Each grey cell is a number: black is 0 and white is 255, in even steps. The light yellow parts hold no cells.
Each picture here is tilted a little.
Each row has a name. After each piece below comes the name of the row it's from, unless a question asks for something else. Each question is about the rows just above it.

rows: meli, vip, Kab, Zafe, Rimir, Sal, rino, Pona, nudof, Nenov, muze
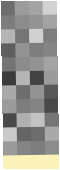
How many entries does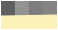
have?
4
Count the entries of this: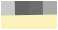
4
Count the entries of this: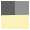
2
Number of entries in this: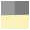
2
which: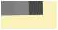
Pona
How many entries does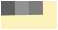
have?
3
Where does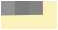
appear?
Zafe

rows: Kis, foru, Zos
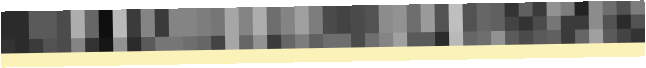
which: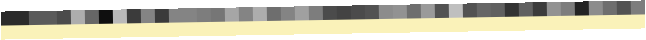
Kis
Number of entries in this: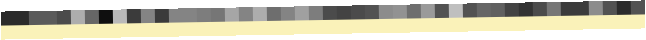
46
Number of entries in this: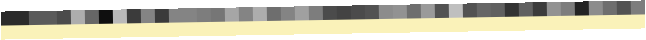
46
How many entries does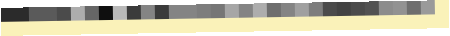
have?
31

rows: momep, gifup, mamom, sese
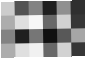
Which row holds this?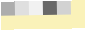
sese
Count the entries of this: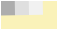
3
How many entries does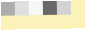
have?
5

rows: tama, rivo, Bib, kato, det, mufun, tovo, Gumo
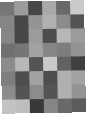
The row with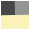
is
rivo
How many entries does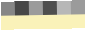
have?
6
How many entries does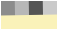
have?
4
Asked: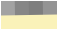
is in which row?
kato
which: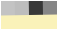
Gumo
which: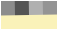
tovo

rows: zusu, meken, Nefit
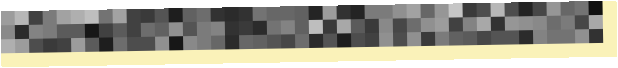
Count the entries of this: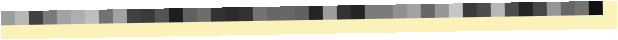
43
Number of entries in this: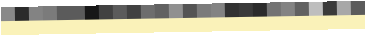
26
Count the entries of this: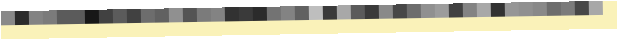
43
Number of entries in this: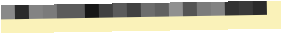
19
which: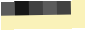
meken

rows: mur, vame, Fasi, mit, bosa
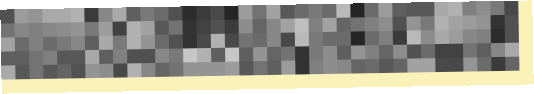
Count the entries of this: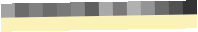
14
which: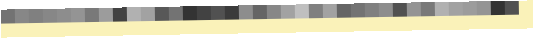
vame
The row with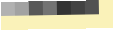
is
vame
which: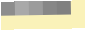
Fasi
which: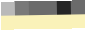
Fasi

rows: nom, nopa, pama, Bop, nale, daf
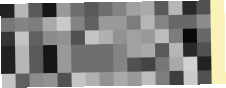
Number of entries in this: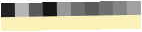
10
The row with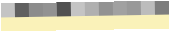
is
pama
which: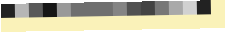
nale
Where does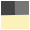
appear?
nale
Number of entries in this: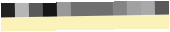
12
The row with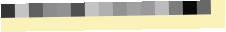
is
pama

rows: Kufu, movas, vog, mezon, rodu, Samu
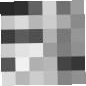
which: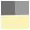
Kufu
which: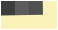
vog
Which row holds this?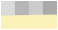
movas
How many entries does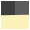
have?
2
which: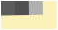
vog

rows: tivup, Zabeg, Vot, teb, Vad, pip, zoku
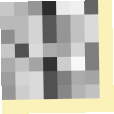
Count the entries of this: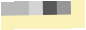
5
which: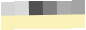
pip
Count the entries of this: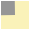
1

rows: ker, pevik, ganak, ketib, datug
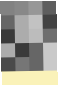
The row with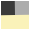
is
ganak
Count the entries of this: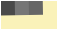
3
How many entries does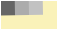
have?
3
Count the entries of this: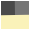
2
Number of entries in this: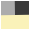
2

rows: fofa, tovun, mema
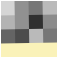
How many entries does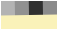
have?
4
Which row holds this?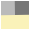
mema

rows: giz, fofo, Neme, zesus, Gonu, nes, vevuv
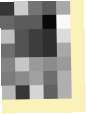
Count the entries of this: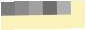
5
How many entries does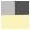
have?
2
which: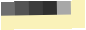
zesus
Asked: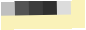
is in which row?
Neme

